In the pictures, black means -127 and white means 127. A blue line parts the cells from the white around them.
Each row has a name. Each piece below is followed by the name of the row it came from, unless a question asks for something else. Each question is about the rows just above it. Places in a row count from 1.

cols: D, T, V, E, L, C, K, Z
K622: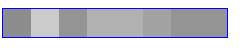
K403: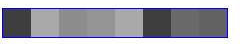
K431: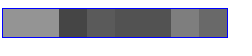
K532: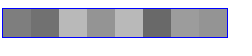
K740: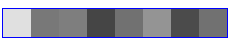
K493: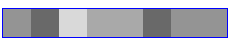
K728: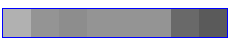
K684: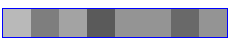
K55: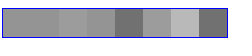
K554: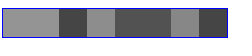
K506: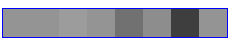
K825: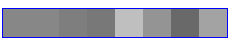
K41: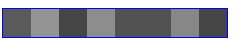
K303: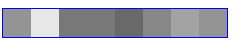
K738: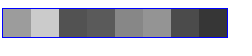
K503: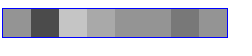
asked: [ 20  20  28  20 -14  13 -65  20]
K506
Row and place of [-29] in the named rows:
K403, 8

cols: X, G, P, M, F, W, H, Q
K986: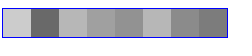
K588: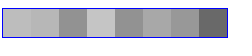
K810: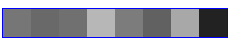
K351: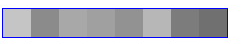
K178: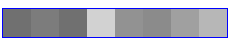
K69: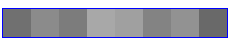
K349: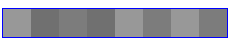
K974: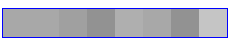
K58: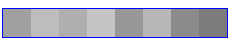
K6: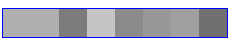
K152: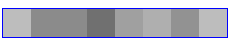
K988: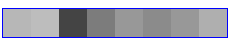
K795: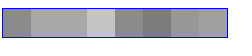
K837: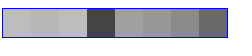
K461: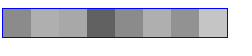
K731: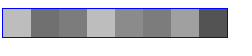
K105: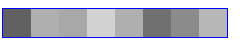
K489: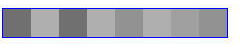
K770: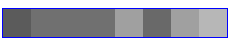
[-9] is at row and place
K810, 1
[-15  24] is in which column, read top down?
X
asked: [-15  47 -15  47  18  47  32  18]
K489
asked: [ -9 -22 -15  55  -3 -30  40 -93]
K810
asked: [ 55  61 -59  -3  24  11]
K988
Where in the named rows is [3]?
K69, 6
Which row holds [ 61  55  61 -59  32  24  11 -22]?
K837

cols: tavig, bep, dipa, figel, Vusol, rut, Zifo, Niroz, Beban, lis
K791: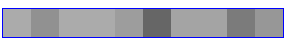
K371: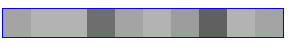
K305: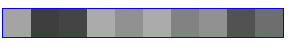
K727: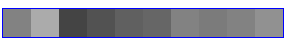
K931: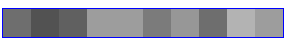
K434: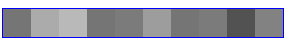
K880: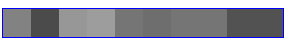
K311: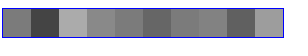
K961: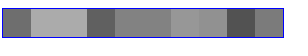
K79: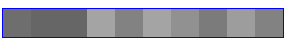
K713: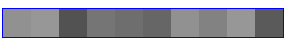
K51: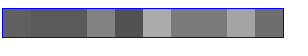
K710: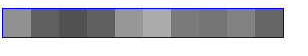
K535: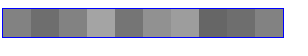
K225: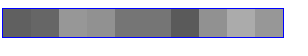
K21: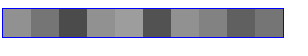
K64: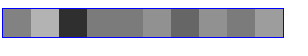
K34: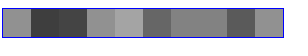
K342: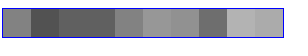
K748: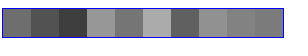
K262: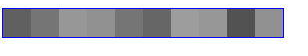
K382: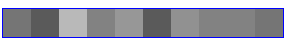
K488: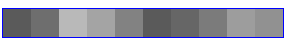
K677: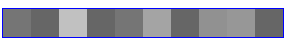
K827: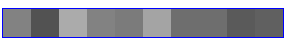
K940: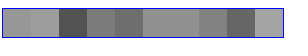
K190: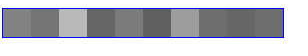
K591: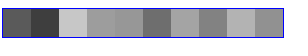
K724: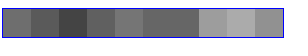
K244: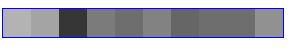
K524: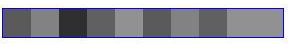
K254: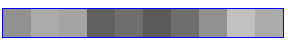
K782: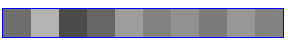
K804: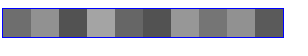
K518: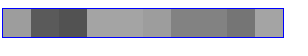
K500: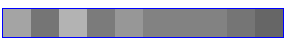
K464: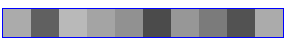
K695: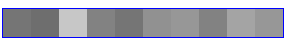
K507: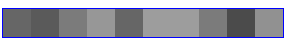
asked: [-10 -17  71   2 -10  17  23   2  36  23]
K695
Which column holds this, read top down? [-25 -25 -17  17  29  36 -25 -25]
Zifo
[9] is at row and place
K311, 4
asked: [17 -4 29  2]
K79
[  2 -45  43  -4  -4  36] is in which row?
K51
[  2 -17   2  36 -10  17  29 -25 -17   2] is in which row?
K535
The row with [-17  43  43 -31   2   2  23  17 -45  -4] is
K961

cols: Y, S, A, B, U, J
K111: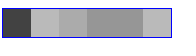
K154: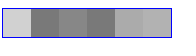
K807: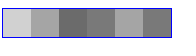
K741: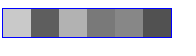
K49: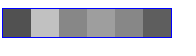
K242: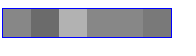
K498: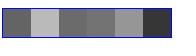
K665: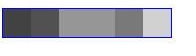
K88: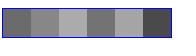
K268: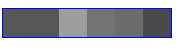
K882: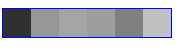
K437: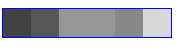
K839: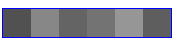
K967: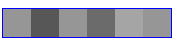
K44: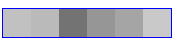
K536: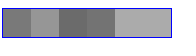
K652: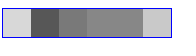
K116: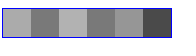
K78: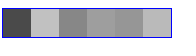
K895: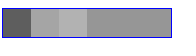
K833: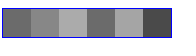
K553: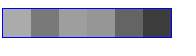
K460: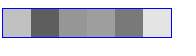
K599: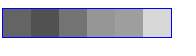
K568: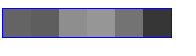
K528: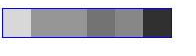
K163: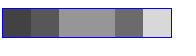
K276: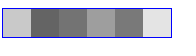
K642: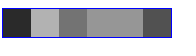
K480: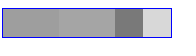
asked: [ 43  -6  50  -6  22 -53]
K116
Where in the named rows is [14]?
K568, 3
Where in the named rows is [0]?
K882, 5
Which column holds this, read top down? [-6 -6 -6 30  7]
B
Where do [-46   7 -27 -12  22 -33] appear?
K839
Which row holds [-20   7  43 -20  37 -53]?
K833
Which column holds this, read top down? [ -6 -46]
J

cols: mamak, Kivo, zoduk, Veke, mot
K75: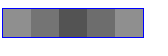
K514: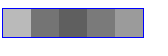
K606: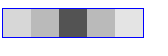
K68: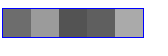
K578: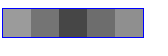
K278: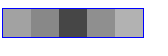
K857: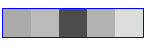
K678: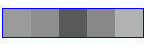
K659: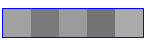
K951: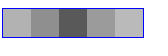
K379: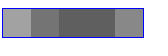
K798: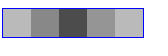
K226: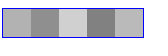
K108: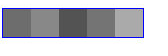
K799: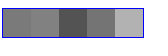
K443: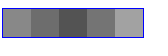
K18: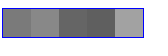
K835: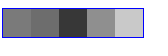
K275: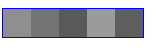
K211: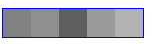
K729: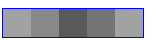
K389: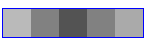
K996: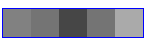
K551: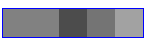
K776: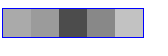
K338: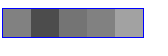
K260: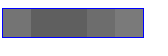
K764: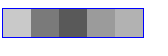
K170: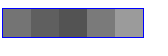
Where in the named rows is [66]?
K776, 5
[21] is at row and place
K798, 4
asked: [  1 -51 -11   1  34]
K338
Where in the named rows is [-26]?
K18, 3
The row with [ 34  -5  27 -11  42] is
K659
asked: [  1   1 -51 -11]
K551
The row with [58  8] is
K798

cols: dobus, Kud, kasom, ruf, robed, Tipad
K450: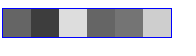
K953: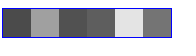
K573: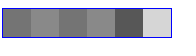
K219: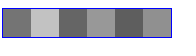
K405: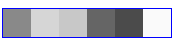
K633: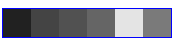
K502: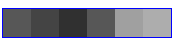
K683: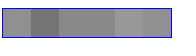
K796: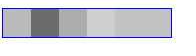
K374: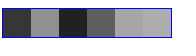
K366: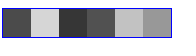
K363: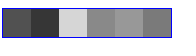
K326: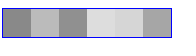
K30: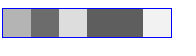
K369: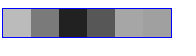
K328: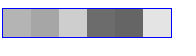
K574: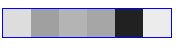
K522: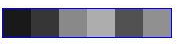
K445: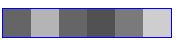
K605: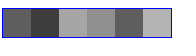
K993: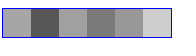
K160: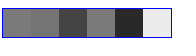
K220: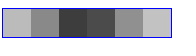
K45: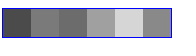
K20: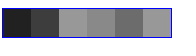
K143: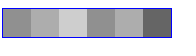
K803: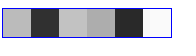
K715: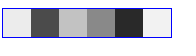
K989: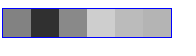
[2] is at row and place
K989, 1
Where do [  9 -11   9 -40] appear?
K573
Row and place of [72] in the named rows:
K405, 3
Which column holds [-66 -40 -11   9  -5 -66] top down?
Kud

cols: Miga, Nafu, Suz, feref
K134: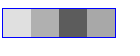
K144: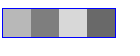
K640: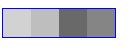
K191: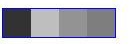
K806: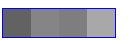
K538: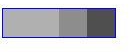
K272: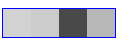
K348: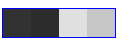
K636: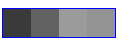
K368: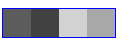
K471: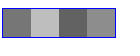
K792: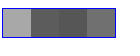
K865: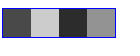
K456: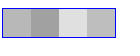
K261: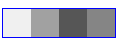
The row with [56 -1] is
K144
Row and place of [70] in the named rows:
K348, 4
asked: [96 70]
K348
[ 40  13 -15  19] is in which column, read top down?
feref
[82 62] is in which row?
K640
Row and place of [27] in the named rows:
K636, 3
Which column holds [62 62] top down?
Nafu

